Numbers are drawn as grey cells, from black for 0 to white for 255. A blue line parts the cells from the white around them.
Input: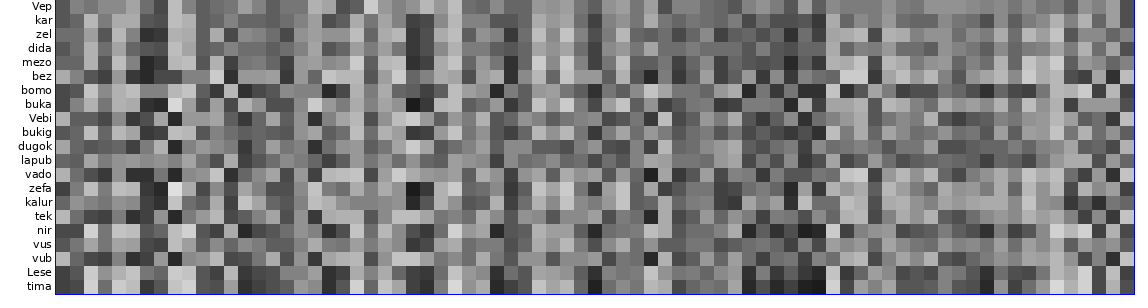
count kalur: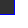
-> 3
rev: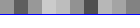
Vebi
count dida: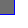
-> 14
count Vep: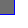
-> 4

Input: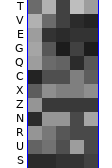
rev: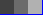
V
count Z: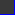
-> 4
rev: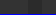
E
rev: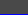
R

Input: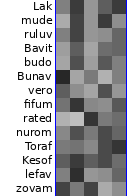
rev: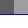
Bavit
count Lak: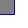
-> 1

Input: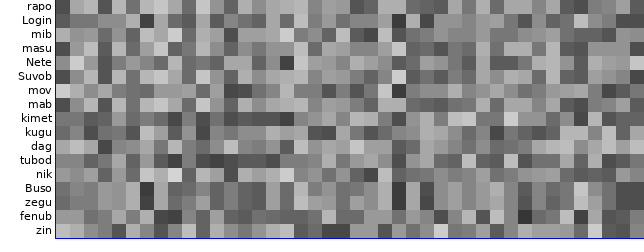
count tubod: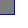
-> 3
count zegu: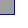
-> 6
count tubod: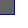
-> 5
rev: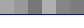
tubod
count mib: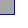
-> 2

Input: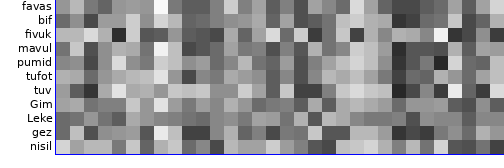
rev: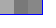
tufot
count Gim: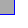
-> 4
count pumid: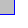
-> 4
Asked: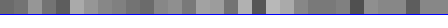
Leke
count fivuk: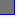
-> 1

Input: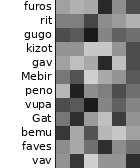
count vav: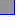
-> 3
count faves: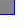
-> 0
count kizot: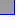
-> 0

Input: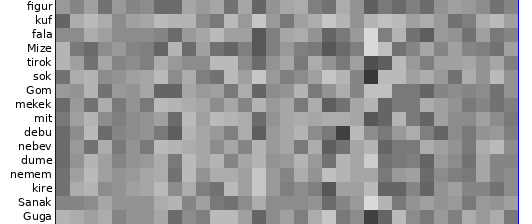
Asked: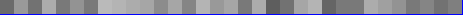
mekek
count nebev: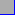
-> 5
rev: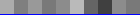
Guga
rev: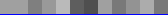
tirok

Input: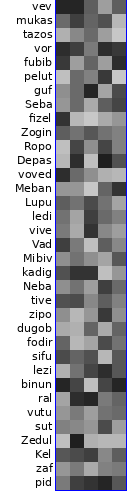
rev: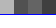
mukas
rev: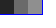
guf
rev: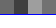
Neba
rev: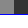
vive
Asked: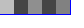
Ropo
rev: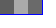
Seba
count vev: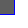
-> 2

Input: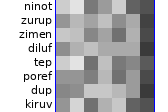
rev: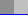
zurup
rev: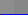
dup

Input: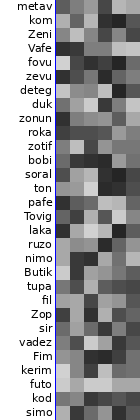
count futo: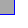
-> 3
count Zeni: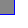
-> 3
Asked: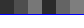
zevu
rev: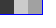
duk

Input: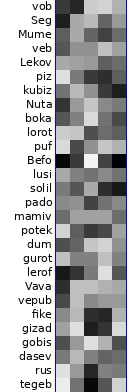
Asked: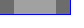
mamiv
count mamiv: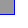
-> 0
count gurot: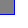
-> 3

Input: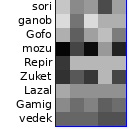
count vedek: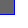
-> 3
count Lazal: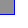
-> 4
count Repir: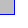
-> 0
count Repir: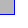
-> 4
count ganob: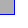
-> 2

